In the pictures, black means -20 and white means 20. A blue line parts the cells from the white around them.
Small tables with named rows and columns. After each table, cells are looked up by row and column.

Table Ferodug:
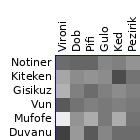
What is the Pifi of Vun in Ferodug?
0
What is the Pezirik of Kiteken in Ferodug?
-2
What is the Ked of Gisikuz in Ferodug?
2
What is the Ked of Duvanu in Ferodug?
-3
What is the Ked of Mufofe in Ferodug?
7
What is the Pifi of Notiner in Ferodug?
-4
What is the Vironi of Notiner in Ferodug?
-3
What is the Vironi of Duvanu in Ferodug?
-10
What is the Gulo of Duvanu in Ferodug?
1
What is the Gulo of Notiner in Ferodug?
1

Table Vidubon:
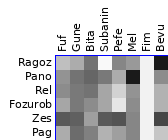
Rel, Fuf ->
2
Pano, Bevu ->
2
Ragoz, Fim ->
18
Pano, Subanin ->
-1
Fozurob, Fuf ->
6
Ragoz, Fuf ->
10
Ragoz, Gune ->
7
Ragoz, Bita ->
-2
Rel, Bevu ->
8
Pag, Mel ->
1
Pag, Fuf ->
7
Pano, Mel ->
-16
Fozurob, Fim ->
18
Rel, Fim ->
18
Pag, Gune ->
-3
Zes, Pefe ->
-7
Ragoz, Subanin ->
19
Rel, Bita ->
-2
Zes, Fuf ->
-6
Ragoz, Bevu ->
-16

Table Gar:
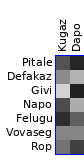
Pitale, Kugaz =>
-7
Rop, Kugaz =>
-2
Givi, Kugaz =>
13
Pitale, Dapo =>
-14
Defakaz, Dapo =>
8
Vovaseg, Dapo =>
1
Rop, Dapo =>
-10
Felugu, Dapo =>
-5
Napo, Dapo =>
7

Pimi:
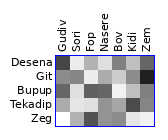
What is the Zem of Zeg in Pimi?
18
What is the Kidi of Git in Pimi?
2
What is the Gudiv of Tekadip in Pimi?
7
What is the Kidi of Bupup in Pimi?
10
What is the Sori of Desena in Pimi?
17
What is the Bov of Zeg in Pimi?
2
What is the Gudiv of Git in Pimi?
2
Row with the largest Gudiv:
Zeg

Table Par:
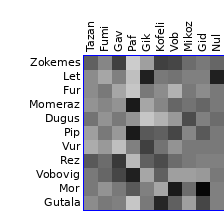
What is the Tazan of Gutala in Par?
2
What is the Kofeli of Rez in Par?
-8
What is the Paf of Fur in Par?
11
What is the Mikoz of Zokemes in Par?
-3
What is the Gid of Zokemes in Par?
-1
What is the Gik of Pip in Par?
-6
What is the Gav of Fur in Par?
6
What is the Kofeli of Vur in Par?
-2
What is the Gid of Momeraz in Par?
-4
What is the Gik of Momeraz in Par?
6
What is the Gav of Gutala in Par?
0
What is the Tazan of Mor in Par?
-1

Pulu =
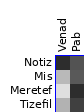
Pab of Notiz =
-7
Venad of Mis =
9
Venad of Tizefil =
8
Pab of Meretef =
-13
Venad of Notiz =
-13
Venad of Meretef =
15
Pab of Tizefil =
-10
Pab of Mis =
-6
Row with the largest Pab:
Mis

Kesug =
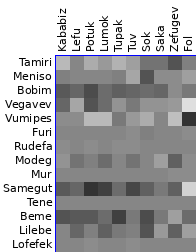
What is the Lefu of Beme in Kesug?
-6
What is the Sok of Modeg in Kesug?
1
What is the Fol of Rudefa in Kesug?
1
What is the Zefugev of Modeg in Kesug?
-5
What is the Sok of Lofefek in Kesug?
1
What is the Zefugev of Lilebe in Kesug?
-5
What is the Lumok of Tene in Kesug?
1
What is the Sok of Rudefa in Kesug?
1

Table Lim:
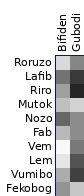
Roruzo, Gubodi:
1
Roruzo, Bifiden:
14
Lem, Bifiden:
16
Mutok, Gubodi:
13
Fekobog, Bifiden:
3
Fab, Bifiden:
9
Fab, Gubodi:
2
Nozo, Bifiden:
-4
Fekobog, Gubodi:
11
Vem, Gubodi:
-1
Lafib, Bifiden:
-2
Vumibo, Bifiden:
7
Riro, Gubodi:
-14

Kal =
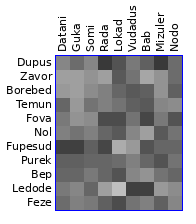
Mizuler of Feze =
-5
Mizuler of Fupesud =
-4
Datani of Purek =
-5
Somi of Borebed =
2
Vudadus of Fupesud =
4
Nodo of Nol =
-2
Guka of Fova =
3
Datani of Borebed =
4
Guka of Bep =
-4
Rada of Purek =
-4
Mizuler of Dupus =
-11
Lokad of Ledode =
10
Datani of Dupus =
1
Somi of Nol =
0
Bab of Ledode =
-10
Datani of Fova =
-1
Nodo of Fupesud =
-4

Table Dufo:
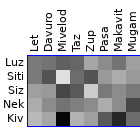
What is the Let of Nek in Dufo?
7
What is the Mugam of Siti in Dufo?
4
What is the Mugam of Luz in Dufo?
5
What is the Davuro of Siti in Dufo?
-7
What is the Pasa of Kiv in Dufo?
-6
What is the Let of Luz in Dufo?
-1
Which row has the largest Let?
Kiv

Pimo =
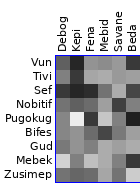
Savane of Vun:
4
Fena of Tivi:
6
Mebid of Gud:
7
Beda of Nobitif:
0
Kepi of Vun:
-14
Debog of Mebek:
13
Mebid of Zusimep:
6
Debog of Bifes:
1
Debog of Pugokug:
1
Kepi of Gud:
3
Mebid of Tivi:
7
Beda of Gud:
7
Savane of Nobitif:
-10
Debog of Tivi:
0
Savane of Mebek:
0
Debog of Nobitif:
-2
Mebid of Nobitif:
5
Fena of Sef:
-13
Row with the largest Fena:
Mebek

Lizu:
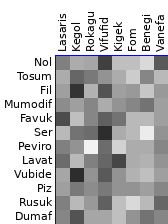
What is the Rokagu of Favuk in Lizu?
1
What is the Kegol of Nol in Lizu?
7
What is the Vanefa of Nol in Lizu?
-6
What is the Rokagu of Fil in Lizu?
8
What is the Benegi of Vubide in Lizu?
10
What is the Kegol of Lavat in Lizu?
9
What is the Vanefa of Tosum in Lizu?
9
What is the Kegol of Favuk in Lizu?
10
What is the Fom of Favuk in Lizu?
9
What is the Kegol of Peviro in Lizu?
3
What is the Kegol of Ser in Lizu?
-2
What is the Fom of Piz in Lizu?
3
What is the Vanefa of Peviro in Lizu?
1
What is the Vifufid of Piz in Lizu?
-1
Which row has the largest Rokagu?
Peviro

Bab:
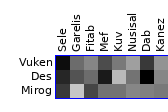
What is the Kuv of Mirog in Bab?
-2
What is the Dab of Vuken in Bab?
-11
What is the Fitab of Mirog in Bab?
-9
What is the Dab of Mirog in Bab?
0
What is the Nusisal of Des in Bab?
-2
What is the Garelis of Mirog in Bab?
11
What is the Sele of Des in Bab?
-14
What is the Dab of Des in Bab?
-20
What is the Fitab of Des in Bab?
-3
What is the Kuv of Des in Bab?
9
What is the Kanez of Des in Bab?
1
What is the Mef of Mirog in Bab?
-2

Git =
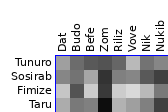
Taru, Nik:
0
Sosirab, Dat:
1
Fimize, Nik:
9
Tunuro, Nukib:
1
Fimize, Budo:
-7
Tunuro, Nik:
-2
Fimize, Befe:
12
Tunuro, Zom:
-7
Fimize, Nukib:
-1
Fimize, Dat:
11
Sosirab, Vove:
1
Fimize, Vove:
14
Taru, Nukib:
-10
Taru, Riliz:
8
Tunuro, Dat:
5
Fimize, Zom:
-11
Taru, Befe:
0
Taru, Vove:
5
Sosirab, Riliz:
0
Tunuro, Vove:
9

